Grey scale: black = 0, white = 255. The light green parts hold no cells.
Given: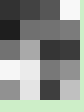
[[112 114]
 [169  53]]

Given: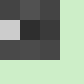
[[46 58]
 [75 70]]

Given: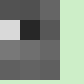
[[ 39  87]
 [111 103]]

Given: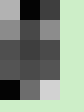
[[ 72 140]
 [ 62  74]]

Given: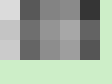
[[111 148]
 [101 141]]

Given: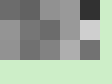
[[118 108]
 [113 130]]

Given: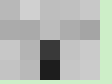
[[170 188]
 [180  57]]

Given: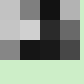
[[208  42]
 [ 21  25]]

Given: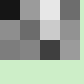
[[108 203]
 [132  63]]
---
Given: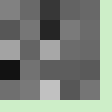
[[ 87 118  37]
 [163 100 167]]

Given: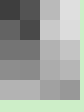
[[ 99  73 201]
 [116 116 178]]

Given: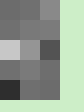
[[112 121 123]
 [199 149  83]]

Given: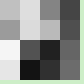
[[155 219 186]
 [245  82  33]]

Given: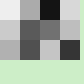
[[203  90 113]
 [177  80 197]]

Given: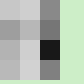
[[158 183 118]
 [179 207  24]]

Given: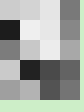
[[ 28 239 231]
 [124 200 236]]

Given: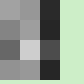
[[132 158  38]
 [103 206  76]]
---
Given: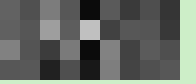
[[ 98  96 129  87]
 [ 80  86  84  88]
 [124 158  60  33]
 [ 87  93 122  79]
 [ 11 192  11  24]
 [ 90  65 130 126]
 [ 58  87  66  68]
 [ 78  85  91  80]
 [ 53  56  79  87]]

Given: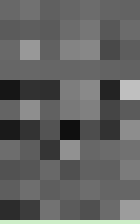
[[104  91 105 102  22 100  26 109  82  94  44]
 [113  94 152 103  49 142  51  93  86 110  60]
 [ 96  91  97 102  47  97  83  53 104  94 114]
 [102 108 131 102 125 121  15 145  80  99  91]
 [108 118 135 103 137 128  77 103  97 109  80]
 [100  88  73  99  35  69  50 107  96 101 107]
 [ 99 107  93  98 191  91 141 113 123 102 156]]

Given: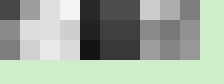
[[ 70 138 125]
 [157 220 209]
 [223 223 233]
 [243 207 218]
 [ 40  34  20]
 [ 77  63  56]
 [ 77  63  56]
 [204 138 156]
 [173 120 132]
 [126 145 151]]

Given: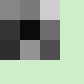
[[134  53  45]
 [122  11 148]
 [206 109  78]]

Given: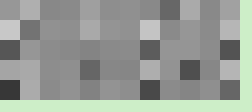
[[151 200  86 165  55]
 [175 115 150 169 171]
 [136 145 140 141 139]
 [138 143 137 143 146]
 [159 169 132 102 130]
 [142 148 138 135 147]
 [144 145 139 134 142]
 [137 196  92 174  73]
 [103 138 149 147 139]
 [170 150 149  79 133]
 [137 139 140 135 143]
 [161 182  83 181 102]]

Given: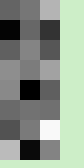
[[100   4  96 142 137 106  82 187]
 [118 103 132 124   0 114 122  10]
 [180  51  86 162  95 112 249 131]]
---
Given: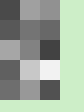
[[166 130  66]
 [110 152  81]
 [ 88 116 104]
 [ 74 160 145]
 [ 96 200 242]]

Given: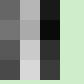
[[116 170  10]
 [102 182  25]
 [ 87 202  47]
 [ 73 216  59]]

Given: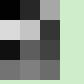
[[218 196  53]
 [ 16  93  66]
 [115 127 108]
 [  2  39 167]]

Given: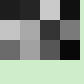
[[195 168  51 122]
 [107 161  86   8]
 [ 29  37 202  16]]

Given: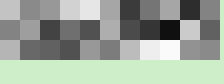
[[131 158  67 111  81 174  75  53  16 203  97]
 [181 104  97  81 152 124 188 238 250 146 138]
 [195 138 152 210 230 166  59 117 166  45 131]]

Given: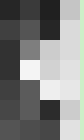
[[ 38  58  32 197]
 [ 64  84  38 218]
 [ 71  91  44 204]
 [ 84  77  71 225]
 [ 50 126 204 218]
 [ 50 244 210 225]
 [ 64  91 238 231]]
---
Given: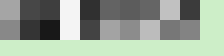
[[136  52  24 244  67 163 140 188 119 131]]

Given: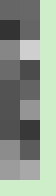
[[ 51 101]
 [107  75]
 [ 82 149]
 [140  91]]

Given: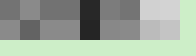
[[138  99 138 138  37 136 138 187 196]]

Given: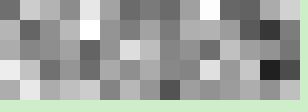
[[181 101 143 184 255 148 125 162 123 175 178 156  90  55 125]
 [237 194 113 149 109 169 143 171 136 132 224 153 198  32  76]]

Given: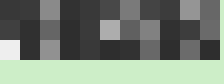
[[ 64  48 101  46  58 173  96 129  49  61 106]]

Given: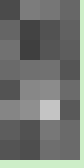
[[101  67  82  97]
 [106 112 113  85]
 [133 143 196  89]
 [ 84  78 110 106]]
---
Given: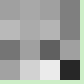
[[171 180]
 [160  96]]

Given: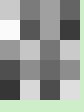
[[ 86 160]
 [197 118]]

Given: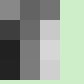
[[106 201]
 [123 214]]

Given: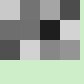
[[112  30]
 [210 135]]

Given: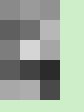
[[111 183]
 [213 166]]

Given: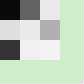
[[234 176]
 [240 243]]

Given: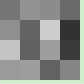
[[ 99 205]
 [ 97 158]]

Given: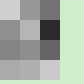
[[181  43]
 [142 101]]
